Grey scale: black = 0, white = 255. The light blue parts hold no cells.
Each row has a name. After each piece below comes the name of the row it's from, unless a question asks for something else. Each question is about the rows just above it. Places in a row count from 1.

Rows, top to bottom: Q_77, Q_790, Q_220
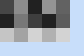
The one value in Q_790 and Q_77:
[33]
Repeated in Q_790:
[33]
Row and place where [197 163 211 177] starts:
Q_220, 1
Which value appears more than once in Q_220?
[211]

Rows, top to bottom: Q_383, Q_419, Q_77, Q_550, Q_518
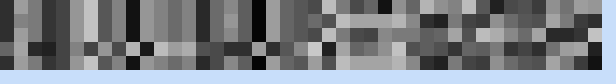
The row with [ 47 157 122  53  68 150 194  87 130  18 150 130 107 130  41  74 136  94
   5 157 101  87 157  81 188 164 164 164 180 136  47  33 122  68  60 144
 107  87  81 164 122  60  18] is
Q_518
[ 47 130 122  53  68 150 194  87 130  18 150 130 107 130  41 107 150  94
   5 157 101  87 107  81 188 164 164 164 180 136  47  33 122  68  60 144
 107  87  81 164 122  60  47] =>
Q_419

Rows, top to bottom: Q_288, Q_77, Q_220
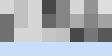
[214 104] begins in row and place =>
Q_77, 3
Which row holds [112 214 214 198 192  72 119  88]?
Q_220
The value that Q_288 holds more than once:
[214]
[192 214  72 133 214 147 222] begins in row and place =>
Q_288, 2
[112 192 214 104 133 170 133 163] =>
Q_77
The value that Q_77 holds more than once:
[133]

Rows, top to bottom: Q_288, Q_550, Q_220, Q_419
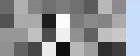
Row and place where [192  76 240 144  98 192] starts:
Q_220, 3
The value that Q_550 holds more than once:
[170]
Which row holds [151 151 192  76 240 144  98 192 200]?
Q_220

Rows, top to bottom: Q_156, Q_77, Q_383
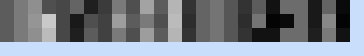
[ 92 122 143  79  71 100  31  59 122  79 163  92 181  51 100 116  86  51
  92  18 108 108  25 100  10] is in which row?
Q_156
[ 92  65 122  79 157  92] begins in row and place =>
Q_383, 7
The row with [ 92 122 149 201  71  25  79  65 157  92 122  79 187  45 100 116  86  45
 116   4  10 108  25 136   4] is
Q_77
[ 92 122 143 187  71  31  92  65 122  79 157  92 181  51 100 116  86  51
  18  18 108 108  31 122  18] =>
Q_383
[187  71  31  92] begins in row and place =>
Q_383, 4

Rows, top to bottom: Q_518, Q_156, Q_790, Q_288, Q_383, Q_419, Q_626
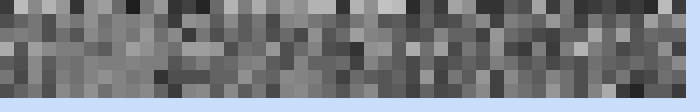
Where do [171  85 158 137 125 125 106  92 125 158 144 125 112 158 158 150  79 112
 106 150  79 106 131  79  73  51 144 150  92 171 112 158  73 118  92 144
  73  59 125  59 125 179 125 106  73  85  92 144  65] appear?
Q_288
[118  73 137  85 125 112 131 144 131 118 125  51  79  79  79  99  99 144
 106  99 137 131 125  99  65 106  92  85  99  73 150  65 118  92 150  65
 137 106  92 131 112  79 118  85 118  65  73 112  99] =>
Q_419

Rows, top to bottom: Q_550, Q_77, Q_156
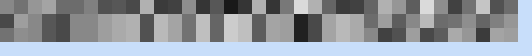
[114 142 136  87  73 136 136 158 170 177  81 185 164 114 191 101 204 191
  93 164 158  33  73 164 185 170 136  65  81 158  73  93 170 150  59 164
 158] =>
Q_156
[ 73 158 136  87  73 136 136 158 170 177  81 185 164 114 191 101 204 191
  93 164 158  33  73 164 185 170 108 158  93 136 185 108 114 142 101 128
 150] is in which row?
Q_77

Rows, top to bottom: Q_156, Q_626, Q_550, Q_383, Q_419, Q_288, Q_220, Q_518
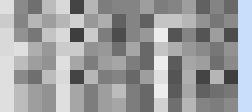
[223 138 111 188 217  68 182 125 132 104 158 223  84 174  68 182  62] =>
Q_288
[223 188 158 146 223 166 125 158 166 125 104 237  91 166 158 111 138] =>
Q_419
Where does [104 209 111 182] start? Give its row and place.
Q_518, 11
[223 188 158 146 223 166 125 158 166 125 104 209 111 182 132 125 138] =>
Q_518

